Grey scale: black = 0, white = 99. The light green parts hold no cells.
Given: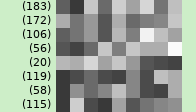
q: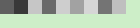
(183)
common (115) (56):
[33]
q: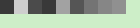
(115)
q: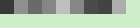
(58)
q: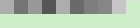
(172)
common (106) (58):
[74]

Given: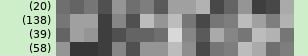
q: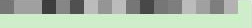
(138)
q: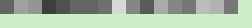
(39)
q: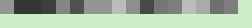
(58)
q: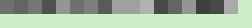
(20)

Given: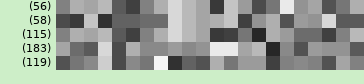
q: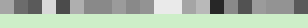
(183)

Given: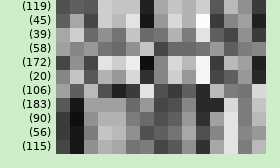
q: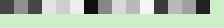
(172)
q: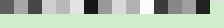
(45)

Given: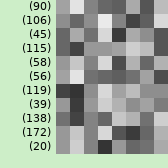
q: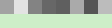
(90)
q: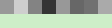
(20)

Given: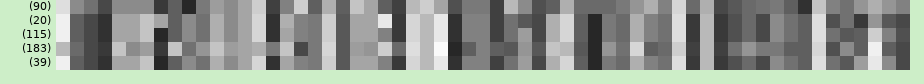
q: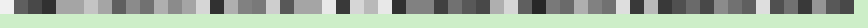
(20)
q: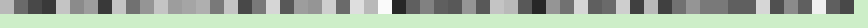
(183)

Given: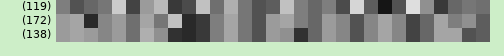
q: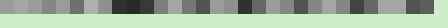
(138)
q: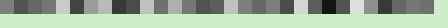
(119)
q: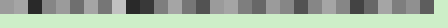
(172)

